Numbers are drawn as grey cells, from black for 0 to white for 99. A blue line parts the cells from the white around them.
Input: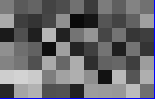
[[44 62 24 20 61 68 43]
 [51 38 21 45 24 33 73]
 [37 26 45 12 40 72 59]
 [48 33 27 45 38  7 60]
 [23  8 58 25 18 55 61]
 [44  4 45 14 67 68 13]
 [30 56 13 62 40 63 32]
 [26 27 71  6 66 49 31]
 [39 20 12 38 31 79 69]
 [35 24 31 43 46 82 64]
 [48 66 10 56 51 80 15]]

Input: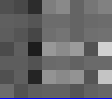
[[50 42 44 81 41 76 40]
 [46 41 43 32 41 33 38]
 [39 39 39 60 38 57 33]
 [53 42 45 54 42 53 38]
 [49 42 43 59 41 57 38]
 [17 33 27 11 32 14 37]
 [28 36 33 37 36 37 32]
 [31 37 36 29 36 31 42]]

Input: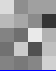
[[62 20 69 74 81]
 [62 54 91 31 52]
 [55 65 43 79 47]
 [85 72 51 44 51]]

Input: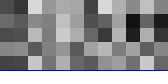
[[51 10 21 52 40]
 [74 39 68 37 78]
 [53  7 12 63 44]
 [68 63 70 48 61]
 [84 38 22 71 56]
 [26 31 40 63 35]
 [65 61 67 35 40]
 [66 74 79 58 68]
 [59 50 48 50 45]
 [84 53 72 35 77]
 [21 35 31 54 27]
 [29 41 29 52 26]]

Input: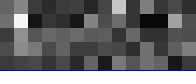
[[18 31 30 49 23]
 [28 63 32 37  9]
 [21  3 19 21 39]
 [49  3 19 44 44]
 [20 20 40 18 33]
 [77 42 20 27 47]
 [27 30 36 29 10]
 [15 51 35 24 39]
 [25  9 41 24 16]
 [23 18 37 38 28]
 [17 21 40 29 20]
 [23  8 33 47 28]
 [52 95 56 54 26]
 [39 43 23 30 23]]

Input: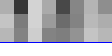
[[55 67 71]
 [70 72 76]
 [52 51 57]
 [28 42 49]
 [66 60 51]
 [82 82 80]
 [21 48 51]
 [68 76 71]]

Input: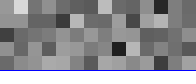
[[41 42 55 34 63]
 [49 49 44 43 49]
 [15 70 38 51 24]
 [55 62 37 41 60]
 [39 28 58 71 53]
 [41 61 59 12 62]
 [73 41 49 52 65]
 [35 42 59 48 35]
 [37 71 48 59 51]
 [42 23 57 61 65]
 [56 39 48 36 66]
 [45 39 45 58 57]
 [84 57 41 40 54]
 [59 57 25 56 41]]

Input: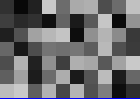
[[75 57 22 23 78 40 18]
 [42  4 54 31 63 11  5]
 [30 77 70 72 34 73 49]
 [68 35 56 36 65 33 31]
 [66 10  5 46 68 10 70]
 [42 39 76 43 24 67 27]
 [78  6 71 45 56 42 69]
 [13 19 63 30 13 11 37]
 [ 3 16 32  9 69 62 78]
 [19 24 12 40 30 37 73]]

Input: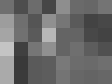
[[45 28 26 31 43 40]
 [40 26 28 36 41 39]
 [41 35 39 43 42 40]
 [55 46 39 39 47 45]
 [27 56 71 56 36 36]
 [42 33 35 46 35 35]
 [30 43 44 25 22 23]
 [43 61 64 76 66 66]]
